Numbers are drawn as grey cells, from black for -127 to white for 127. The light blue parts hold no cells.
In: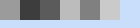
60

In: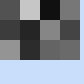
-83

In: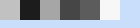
-57

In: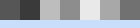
105

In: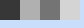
48

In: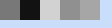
82

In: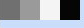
26
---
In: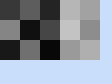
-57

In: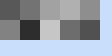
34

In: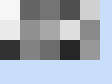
39

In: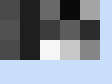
-67

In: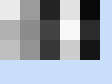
-60

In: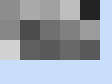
-15
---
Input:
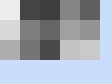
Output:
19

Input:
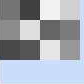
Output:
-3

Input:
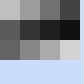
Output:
-110

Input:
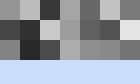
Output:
100

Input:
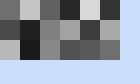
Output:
41

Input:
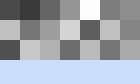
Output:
5
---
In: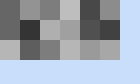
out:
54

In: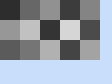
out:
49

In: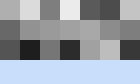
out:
33

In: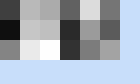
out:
-77

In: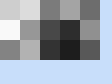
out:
-76

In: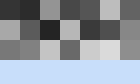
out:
76
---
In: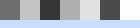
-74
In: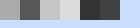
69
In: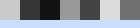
-108
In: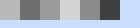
27
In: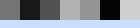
-46
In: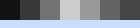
-12
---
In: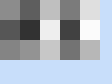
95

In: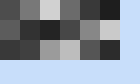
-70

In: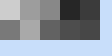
-68

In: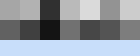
90

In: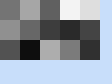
94

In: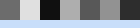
-39
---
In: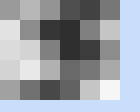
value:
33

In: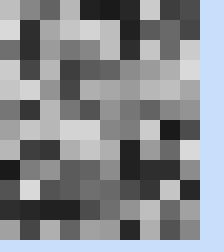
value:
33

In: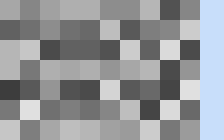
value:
70

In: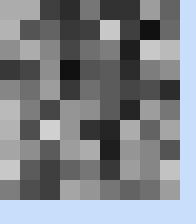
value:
-2

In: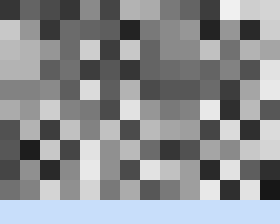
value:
-14

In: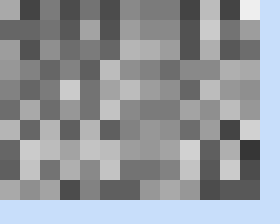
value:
41
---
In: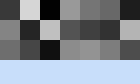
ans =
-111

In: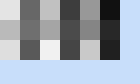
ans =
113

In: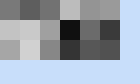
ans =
7

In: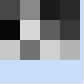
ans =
80

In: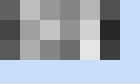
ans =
5

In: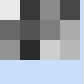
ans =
78

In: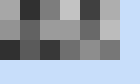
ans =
-71

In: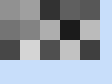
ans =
-48

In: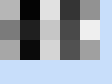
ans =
85

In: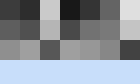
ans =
-40
